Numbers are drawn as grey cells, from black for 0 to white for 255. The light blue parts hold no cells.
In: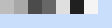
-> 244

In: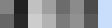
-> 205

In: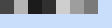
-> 206

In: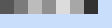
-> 220

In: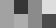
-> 221

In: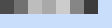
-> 204

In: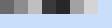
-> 212
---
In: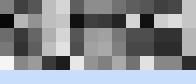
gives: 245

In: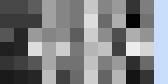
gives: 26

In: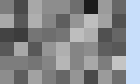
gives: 141

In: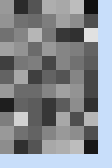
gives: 141

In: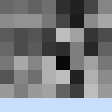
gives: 153
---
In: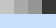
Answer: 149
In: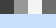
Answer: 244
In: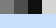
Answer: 15
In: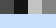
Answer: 195
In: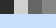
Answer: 101
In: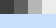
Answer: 182
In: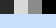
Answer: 139
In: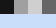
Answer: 207
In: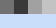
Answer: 161
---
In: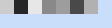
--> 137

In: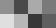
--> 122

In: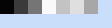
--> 249

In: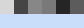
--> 121

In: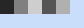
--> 85

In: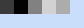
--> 210

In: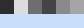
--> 68

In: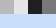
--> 120

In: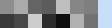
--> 92
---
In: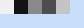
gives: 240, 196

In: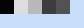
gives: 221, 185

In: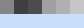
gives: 198, 176

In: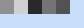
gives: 208, 144

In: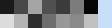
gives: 220, 192

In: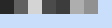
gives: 212, 174

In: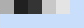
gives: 228, 200

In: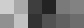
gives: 206, 194

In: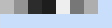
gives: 238, 188

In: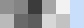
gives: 242, 215
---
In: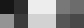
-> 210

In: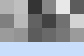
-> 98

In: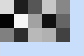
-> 162

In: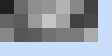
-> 155

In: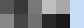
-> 114

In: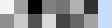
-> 83

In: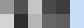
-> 182

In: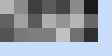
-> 90

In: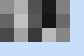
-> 87
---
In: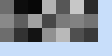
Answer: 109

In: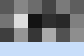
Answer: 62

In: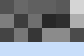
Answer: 68

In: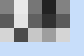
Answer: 213

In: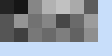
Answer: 85

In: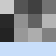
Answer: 35

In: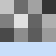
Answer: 73
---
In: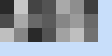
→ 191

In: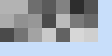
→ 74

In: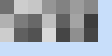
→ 205

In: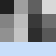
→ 145

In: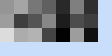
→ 220

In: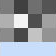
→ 139
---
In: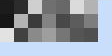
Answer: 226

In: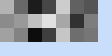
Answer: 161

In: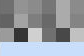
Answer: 155

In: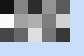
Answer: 70

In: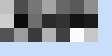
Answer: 83

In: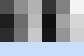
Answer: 44

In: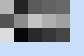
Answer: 220

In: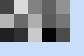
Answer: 32
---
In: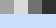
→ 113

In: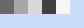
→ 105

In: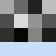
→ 28

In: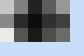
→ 26

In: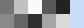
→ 47

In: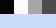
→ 76
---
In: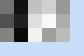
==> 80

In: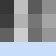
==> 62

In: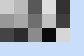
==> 152

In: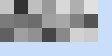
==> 123

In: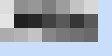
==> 228

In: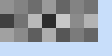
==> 64

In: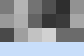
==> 153

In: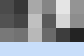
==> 82
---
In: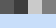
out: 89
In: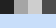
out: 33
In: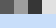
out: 89
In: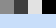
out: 139
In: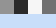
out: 147
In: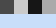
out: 73
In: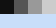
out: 16
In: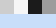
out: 205
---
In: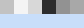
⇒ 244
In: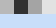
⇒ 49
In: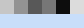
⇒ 147
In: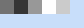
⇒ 53
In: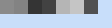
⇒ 131
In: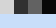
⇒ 48
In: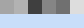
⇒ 178
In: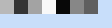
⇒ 52
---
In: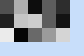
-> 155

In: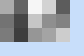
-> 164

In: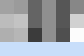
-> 79

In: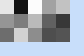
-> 78

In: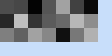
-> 120

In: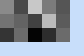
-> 45

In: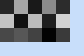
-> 2

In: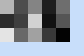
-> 57
